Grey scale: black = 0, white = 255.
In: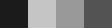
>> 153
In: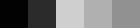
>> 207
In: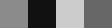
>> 204
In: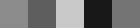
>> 201
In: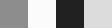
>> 33
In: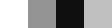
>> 15
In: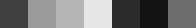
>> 181
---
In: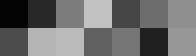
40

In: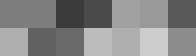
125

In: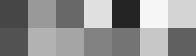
153

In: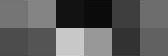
132

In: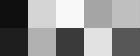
213

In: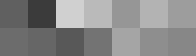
59

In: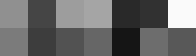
69
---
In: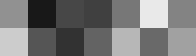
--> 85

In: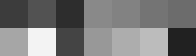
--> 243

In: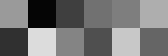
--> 220

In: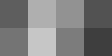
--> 198

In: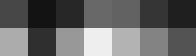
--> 47

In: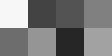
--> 149

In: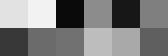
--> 107

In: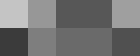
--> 126

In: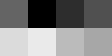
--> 234
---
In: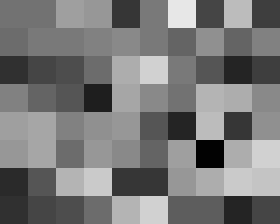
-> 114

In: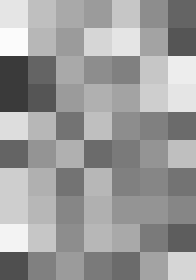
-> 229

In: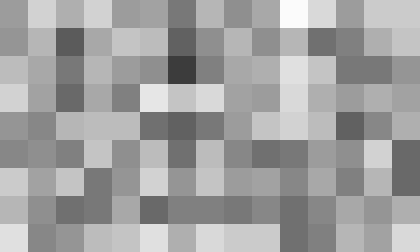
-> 156

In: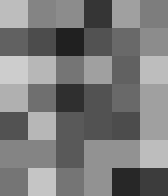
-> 189

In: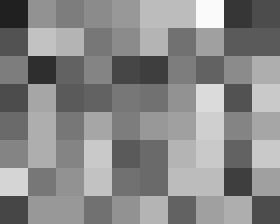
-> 32

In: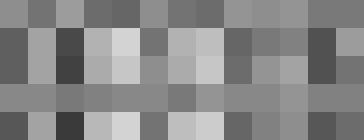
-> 142
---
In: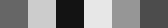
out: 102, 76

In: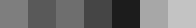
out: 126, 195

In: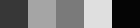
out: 55, 5

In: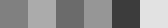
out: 128, 226

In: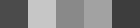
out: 75, 61

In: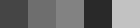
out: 69, 194

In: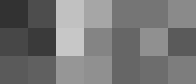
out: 50, 125

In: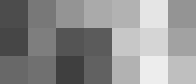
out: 76, 191

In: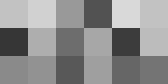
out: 194, 116

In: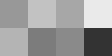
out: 152, 51
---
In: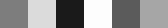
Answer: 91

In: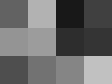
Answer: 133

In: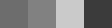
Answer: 202

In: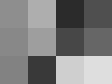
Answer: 207

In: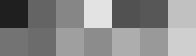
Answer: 153

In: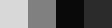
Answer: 9

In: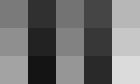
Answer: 41

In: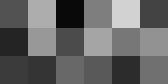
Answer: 44
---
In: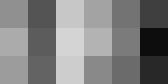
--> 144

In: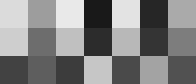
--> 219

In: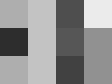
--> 174

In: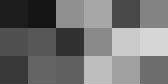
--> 29

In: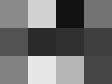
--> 138

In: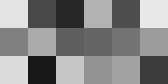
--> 227

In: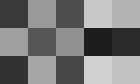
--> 57

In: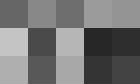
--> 102

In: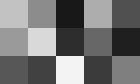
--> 194

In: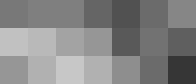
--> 120
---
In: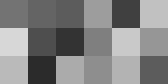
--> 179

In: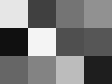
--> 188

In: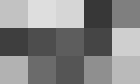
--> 143

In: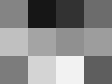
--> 242

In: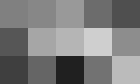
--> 114

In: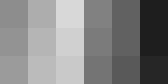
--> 89

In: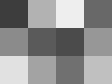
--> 112

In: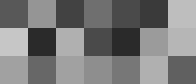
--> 176

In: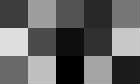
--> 165
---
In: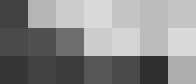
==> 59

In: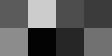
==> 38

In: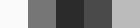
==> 43

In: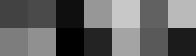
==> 1

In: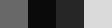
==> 38

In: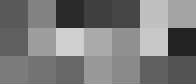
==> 103
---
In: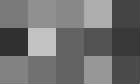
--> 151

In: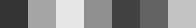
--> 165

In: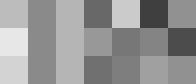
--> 203

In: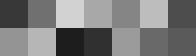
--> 182

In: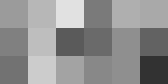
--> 190

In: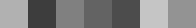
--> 147

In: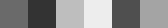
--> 164

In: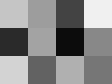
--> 197
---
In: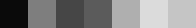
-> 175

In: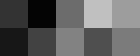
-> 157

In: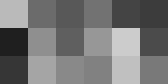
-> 68

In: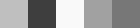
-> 119

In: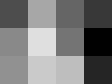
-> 137

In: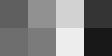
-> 110

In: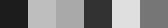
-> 223

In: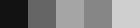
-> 207
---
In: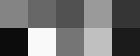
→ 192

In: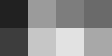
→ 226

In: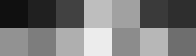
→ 183

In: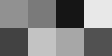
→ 167

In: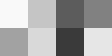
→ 58

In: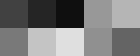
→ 144

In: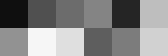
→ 124

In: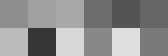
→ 222

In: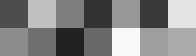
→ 158
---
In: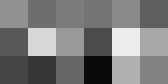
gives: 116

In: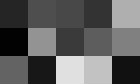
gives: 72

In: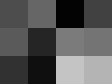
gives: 102

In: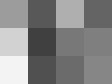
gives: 88

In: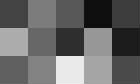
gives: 88

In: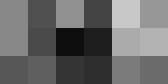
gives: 67

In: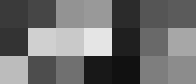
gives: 43

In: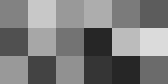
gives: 173

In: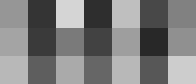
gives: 191
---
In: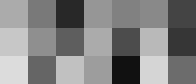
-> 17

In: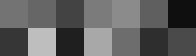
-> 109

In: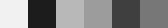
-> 156

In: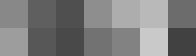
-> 130

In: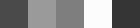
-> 126

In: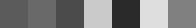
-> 42

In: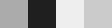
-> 31

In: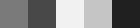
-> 241

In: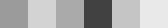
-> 65

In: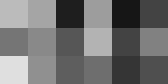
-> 110
